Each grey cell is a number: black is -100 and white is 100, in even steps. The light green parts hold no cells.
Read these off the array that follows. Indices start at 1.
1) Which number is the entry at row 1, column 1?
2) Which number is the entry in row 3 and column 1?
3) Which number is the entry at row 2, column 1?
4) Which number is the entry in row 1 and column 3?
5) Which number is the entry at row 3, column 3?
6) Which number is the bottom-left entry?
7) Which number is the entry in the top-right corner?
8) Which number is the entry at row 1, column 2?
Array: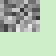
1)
20
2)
20
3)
43
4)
8
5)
8
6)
-12
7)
32
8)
-35
